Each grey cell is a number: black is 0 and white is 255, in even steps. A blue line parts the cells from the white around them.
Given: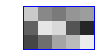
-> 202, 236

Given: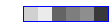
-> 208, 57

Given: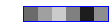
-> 107, 142

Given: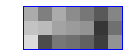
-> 171, 147

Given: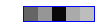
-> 101, 189

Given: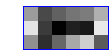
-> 156, 91

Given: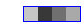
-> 198, 169
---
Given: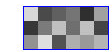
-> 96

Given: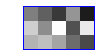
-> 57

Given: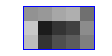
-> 167

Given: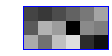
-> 76

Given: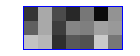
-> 75

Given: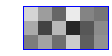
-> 102

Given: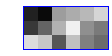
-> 157

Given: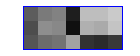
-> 130
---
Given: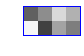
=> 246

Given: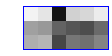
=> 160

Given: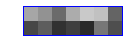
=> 71

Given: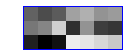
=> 119

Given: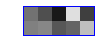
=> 128

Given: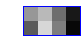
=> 90
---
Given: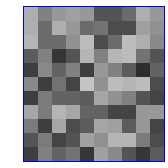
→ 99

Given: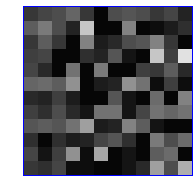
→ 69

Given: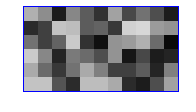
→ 84

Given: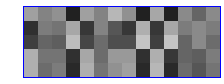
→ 124

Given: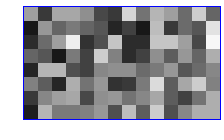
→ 122

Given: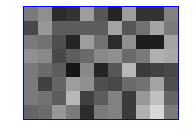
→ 151

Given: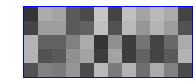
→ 123

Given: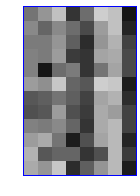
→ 199

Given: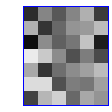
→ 208
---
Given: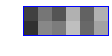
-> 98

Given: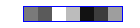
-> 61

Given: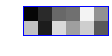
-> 243

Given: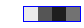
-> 30

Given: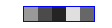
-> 223

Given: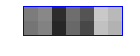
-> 201

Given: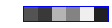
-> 239

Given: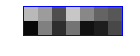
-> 100

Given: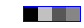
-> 87

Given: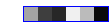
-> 187
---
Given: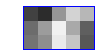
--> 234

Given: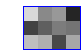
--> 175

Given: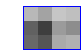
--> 85

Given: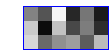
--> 158

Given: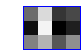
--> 179

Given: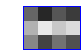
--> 67

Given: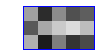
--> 126
